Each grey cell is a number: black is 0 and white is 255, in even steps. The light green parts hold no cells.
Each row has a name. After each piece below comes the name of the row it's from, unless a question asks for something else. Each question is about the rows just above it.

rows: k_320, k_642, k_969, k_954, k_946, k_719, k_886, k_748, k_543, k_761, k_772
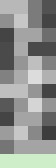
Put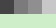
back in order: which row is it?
k_642
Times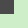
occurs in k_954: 3
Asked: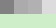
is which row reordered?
k_719
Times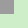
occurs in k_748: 0
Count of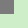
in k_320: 1

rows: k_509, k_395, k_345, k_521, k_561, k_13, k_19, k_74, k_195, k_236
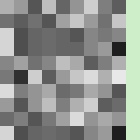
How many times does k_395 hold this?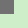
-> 3
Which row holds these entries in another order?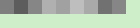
k_561
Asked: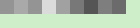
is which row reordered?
k_195
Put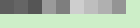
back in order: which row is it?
k_509

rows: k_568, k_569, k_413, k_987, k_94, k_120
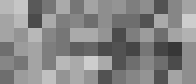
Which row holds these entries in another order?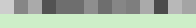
k_569
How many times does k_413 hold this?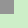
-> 2
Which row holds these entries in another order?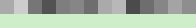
k_94

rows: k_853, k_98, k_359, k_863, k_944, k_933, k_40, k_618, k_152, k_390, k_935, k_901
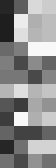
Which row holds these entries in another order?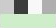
k_152
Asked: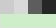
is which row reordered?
k_853
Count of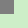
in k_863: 1
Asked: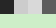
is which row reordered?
k_853
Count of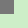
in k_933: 2
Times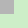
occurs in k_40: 2
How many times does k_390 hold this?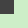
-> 2

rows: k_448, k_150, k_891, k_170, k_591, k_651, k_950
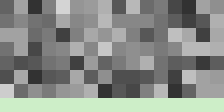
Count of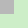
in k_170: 2
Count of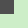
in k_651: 3
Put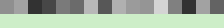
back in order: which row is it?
k_448

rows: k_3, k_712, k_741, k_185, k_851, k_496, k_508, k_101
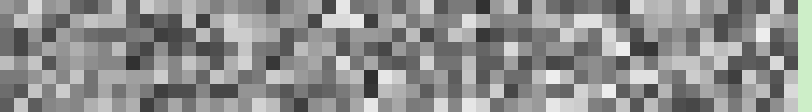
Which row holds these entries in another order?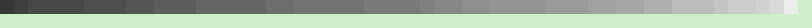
k_185
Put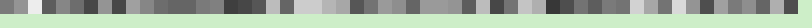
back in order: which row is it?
k_741

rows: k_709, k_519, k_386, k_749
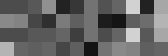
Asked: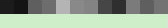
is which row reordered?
k_519
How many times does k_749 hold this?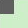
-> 3
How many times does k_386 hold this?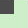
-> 3
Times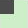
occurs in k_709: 2

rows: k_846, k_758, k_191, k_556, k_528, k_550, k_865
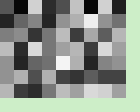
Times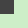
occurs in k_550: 3
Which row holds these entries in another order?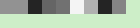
k_528
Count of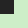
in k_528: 2
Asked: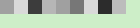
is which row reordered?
k_556
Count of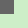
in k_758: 1
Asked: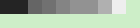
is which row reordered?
k_758

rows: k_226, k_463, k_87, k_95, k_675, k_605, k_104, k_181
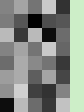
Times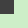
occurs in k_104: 1
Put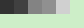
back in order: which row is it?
k_104
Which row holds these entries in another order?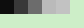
k_181

